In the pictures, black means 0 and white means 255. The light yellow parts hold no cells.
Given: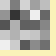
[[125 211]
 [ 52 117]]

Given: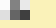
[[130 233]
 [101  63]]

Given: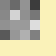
[[106 147]
 [211 144]]

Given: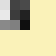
[[67 74]
 [60 34]]

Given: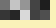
[[196 149]
 [ 38 217]]

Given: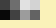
[[110 225]
 [ 65 156]]

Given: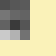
[[ 87  90]
 [103  99]]

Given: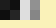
[[ 16 222]
 [ 37 222]]
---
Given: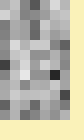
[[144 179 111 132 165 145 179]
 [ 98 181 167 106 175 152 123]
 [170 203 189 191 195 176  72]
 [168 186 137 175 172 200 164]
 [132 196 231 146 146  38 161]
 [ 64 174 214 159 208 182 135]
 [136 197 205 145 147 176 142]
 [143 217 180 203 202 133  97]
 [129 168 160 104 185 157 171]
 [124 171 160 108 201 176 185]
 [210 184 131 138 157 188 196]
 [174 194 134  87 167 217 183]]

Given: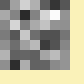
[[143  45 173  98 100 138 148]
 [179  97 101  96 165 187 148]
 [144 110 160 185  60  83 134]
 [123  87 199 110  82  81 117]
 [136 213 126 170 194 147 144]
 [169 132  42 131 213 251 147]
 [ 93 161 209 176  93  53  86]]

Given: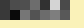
[[ 57  10 118  83 108 126  88]
 [ 57  76  79 109  49 212  74]]

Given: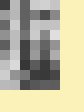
[[185 182  73  87  94  93]
 [205 147 119  60  57  70]
 [192 217  54  91  59 106]
 [147 203  67 154  88 173]
 [ 94 188  66 145 100 147]
 [145 188 115 203 135 223]
 [104 204  99 198 193 195]
 [157 183  97 124  78 136]
 [ 62 186  98 204 209 197]]

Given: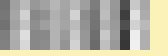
[[129 172 215 136 140 179 148 210 151 107 191 153  55 240 175]
 [126 174 222 136 137 179 155 200 151 111 200 158  59 237 174]
 [114 162 195 143 159 179 165 187 146 116 178 154  79 209 185]
 [119 166 209 136 145 176 163 210 141 118 189 150  62 224 172]
 [115 161 186 152 162 182 166 185 159 125 185 152  79 200 167]]

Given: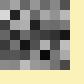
[[138 135 187 152 144 115  72]
 [ 84  86  72 141   9 120 170]
 [ 58 115  20  80 176  72 189]
 [101  39 108  72  60  49  22]
 [ 62 167 175  31 112 108 122]
 [215  33 182 104 167 146 184]
 [134 164 102 150 106 135  81]]

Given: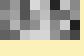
[[ 97 107 199 212 213 147 109  69]
 [110 179 119 142 207 137 204  30]
 [145 161  84 160 190 109 107 148]
 [114 153  84 216 181  36 196 137]]

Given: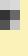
[[ 84 195]
 [ 51 104]
 [210 217]]
